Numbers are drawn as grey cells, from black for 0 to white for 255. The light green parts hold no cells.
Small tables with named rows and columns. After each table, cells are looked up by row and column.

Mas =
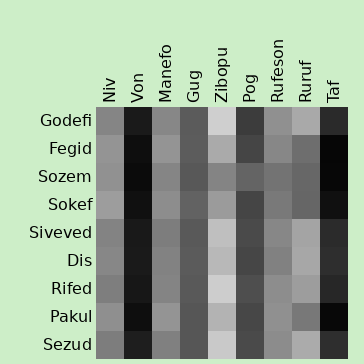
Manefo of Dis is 130
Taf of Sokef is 16
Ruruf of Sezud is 171
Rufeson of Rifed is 141
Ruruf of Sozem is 103
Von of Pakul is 14
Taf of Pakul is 8
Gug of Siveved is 89
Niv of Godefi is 133
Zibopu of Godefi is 207
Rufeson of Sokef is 121
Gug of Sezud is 86
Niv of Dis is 135
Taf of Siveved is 43

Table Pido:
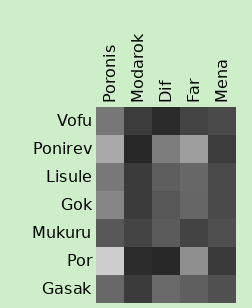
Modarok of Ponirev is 40
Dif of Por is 40
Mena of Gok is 74
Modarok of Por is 44
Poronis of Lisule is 120
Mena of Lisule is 74
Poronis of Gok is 134

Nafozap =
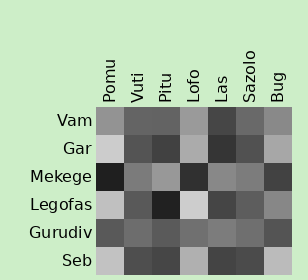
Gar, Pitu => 65
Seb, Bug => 187
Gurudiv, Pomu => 89
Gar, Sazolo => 81
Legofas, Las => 69
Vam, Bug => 137
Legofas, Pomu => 192
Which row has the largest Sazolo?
Mekege

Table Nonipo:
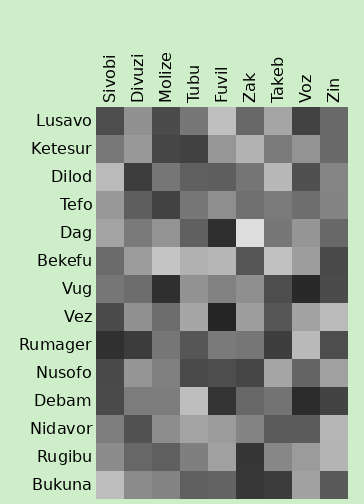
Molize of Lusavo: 75
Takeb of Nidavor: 91
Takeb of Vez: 86
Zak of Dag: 222
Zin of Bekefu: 73
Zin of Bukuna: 89
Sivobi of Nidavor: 126
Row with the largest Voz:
Rumager

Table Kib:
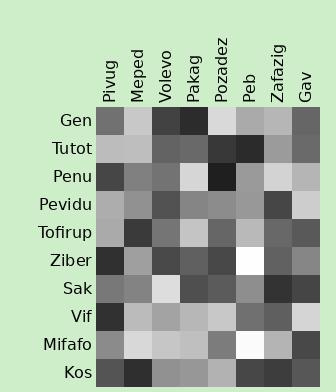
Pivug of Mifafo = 139
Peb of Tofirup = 185
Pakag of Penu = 214
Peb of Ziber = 254
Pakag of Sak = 79
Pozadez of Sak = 91
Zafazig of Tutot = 155
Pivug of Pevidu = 173
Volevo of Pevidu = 82
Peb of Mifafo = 251
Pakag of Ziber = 96
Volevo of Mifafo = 198
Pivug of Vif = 49
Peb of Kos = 71
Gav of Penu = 181
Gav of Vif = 213
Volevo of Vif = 163
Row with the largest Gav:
Vif

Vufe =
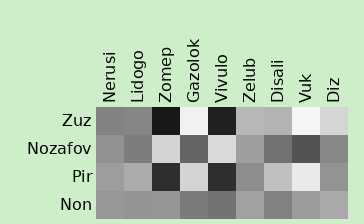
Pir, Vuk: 234
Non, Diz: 169
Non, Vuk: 156
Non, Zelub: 161
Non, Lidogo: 147
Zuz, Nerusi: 130
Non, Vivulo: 115
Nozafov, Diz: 136
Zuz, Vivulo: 32
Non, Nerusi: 151

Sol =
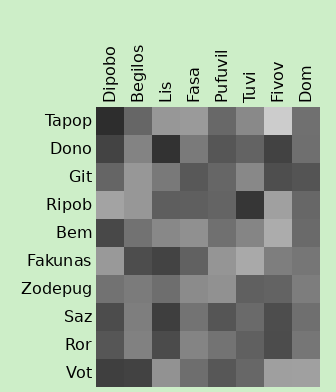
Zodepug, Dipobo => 114
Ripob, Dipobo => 163
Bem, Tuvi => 133
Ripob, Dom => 103
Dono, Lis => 50
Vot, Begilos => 66
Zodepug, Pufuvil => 145
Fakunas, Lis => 67
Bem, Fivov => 172
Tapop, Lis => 151
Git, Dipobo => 101
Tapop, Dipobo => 45
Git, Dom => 84
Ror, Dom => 118
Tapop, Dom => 112
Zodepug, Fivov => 99
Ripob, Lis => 94
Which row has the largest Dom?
Vot

